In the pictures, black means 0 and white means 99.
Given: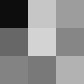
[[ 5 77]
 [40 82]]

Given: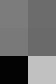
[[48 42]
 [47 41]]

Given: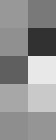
[[59 47]
 [56 19]]

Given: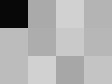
[[ 3 66]
 [73 67]]

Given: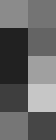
[[54 45]
 [13 39]]

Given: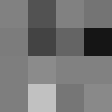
[[50 32]
 [48 26]]
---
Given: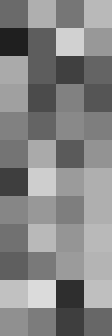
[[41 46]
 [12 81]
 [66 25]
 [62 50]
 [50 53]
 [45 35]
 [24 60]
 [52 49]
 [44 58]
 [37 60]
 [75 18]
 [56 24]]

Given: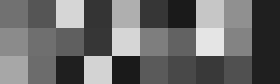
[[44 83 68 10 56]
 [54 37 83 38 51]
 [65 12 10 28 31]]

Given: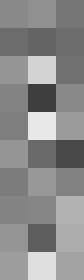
[[53 46]
 [42 42]
 [58 44]
 [51 53]
 [49 60]
 [58 28]
 [48 50]
 [51 69]
 [58 67]
 [61 63]]

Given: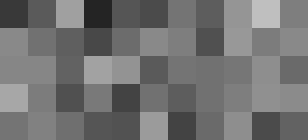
[[22 62 33 45 58 49]
 [53 37 42 49 59 53]
 [52 38 57 45 46 41]
 [65 31 26 36 49 54]
 [45 43 32 26 55 38]]

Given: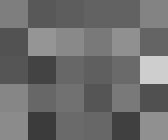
[[49 36 38]
 [32 53 56]
 [33 40 41]
 [52 44 47]
 [54 41 25]]

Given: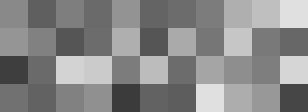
[[53 49 57 42 68 87]
 [58 33 68 66 77 40]
 [24 82 48 42 55 83]
 [44 50 23 36 67 27]]

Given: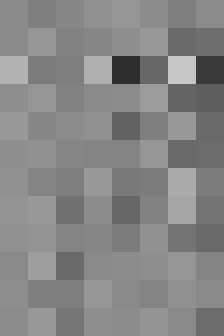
[[53 52 58 49]
 [53 50 55 41]
 [69 49 18 77]
 [55 50 54 39]
 [59 54 38 59]
 [55 52 51 41]
 [56 49 47 66]
 [57 44 40 64]
 [56 51 48 45]
 [53 41 54 58]
 [55 49 53 56]
 [54 46 54 53]]
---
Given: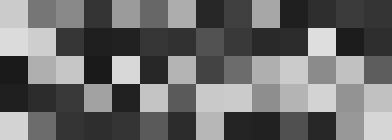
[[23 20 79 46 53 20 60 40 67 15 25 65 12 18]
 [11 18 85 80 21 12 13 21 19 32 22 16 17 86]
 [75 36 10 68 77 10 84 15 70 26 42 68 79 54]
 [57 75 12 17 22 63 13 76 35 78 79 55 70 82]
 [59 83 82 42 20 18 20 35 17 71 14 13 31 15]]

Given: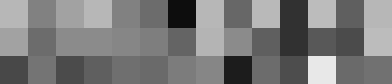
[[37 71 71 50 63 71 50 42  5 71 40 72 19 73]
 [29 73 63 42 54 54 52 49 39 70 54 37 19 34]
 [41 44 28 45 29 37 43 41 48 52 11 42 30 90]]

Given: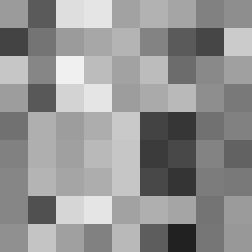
[[50 55 60 35 86 89 63 69 64]
 [27 79 26 45 60 65 70 51 35]
 [53 62 77 52 93 73 63 73 42]
 [55 47 61 34 82 89 61 66 72]
 [44 50 44 68 61 67 78 26 21]
 [51 38 50 68 62 72 77 23 28]
 [48 47 52 70 64 67 77 28 20]
 [45 60 52 31 83 89 63 68 64]
 [46 59 56 76 62 50 72 36 13]]

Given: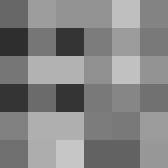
[[74 51 40 61 57 57]
 [60 47 18 46 20 48]
 [75 57 46 69 69 56]
 [52 44 20 42 20 47]
 [47 60 50 68 68 48]
 [38 59 43 67 77 38]]

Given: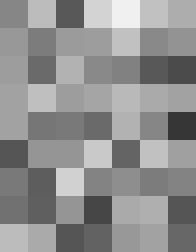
[[75 67 52 73 34 82 93]
 [53 57 59 48 60 61 75]
 [34 29 61 41 69 53 50]
 [66 63 63 74 61 64 72]
 [52 21 63 46 47 41 69]
 [75 62 33 58 58 78 39]
 [48 51 47 36 81 51 55]
 [68 33 44 37 58 27 66]
 [63 40 73 66 33 38 59]]

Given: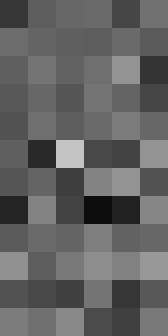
[[27 44 21 36 40 41]
 [41 35 42 39 37 36]
 [57 20 37 45 38 43]
 [39 27 34 40 33 45]
 [48 40 32 43 36 41]
 [26 57 37 16 76 28]
 [57 32 33 39 24 51]
 [13 52 14 51 26  5]
 [38 40 35 41 39 49]
 [50 59 56 36 47 55]
 [21 34 32 28 25 45]
 [25 47 48 43 53 29]]
